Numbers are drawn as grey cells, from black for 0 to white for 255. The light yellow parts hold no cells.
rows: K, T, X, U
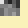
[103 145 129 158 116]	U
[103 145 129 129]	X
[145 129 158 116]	U
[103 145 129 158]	U

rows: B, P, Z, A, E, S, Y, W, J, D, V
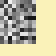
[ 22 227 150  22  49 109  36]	D
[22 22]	E

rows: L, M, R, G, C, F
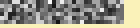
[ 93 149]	R
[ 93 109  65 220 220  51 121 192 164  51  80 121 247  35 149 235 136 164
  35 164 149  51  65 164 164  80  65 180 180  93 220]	L

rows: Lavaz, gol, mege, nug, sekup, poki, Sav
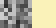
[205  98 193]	nug
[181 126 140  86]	Lavaz
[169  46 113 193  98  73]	gol
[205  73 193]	mege
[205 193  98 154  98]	sekup

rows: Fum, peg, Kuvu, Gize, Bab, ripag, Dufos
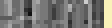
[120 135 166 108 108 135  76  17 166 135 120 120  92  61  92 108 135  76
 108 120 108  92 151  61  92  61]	Gize
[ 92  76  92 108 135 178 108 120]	peg
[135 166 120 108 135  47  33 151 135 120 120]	Kuvu
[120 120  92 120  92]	Dufos

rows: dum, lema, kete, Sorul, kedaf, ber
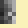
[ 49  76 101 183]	ber
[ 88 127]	lema
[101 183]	ber
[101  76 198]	kedaf

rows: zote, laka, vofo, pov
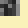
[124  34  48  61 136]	vofo
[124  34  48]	vofo
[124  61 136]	laka
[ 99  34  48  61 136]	pov
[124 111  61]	zote
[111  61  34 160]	zote

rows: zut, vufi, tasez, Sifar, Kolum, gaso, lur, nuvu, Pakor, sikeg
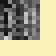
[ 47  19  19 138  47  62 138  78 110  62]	vufi
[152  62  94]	lur
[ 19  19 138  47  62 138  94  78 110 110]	zut

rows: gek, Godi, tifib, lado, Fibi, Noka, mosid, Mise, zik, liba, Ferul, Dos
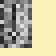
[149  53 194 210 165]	lado
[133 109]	Noka
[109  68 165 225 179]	mosid
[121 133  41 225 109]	Godi

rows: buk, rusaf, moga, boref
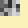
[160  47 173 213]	buk
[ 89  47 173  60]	rusaf
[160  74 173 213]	boref
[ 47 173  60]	rusaf
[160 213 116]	moga

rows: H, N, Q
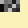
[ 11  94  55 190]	N
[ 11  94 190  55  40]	Q
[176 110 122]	H

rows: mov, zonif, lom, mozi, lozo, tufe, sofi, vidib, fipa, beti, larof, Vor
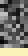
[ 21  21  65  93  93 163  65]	zonif
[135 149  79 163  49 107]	beti
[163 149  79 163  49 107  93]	lozo
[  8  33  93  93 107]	larof
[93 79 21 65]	lom
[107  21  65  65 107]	mov
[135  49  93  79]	lom

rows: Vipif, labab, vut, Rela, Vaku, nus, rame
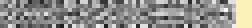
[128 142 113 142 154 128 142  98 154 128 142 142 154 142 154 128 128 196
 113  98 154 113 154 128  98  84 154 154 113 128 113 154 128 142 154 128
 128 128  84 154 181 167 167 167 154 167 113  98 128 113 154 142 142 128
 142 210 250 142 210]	vut
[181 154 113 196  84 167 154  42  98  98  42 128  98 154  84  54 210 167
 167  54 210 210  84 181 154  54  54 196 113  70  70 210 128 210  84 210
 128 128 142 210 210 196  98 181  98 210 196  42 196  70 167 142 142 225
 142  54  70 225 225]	Vipif
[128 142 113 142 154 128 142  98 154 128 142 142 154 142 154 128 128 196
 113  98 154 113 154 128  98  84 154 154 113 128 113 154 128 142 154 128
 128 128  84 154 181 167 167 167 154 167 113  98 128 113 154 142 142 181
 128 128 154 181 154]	nus

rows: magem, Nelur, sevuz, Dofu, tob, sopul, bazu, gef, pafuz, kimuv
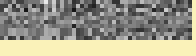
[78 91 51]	kimuv
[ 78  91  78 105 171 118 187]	sevuz
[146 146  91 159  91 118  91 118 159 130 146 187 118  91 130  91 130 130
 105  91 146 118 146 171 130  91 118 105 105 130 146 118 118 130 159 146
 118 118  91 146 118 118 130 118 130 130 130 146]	tob
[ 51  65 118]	kimuv

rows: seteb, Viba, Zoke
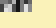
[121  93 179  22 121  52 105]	seteb
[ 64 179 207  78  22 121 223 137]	Viba
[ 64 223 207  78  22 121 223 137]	Zoke
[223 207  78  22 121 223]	Zoke

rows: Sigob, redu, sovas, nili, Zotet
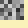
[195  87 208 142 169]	redu
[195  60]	Sigob
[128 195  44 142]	sovas
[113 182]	nili
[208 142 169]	redu

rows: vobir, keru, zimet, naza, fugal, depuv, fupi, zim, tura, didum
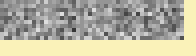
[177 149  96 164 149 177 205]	tura
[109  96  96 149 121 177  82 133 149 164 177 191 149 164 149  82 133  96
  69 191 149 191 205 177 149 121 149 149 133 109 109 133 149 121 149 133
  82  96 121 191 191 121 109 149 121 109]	fugal
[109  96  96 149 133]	zimet
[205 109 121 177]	didum

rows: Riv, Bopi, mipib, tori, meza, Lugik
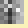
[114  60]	Lugik
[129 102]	tori
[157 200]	tori
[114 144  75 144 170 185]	meza
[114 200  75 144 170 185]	Riv

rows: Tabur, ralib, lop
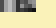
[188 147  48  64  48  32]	lop
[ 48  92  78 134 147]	Tabur
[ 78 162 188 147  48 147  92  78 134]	ralib

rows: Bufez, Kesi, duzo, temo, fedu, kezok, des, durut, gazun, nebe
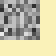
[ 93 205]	temo
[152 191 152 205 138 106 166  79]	kezok
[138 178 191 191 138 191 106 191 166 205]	des
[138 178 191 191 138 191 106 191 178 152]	Bufez
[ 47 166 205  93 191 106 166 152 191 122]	duzo
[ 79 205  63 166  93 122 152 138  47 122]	Kesi
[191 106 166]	duzo

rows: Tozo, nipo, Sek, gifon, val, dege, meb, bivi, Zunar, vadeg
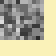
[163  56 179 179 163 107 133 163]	Tozo
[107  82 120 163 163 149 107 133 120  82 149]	gifon
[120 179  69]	val
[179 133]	Sek
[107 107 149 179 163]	nipo

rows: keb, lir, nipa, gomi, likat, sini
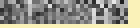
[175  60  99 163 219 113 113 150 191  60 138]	keb
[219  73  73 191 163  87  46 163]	sini
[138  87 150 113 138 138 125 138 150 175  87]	likat
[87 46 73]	gomi

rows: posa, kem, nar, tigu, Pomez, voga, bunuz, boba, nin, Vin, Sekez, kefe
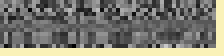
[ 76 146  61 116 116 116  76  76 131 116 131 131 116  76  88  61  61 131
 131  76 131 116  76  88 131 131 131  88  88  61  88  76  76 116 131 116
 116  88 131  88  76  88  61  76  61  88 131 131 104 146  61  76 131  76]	Vin
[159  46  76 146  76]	nin

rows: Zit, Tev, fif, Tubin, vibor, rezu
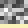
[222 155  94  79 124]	Tubin
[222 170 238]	vibor
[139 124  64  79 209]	Zit
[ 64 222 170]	vibor
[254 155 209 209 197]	fif
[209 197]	fif

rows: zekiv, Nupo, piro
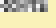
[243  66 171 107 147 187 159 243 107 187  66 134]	piro

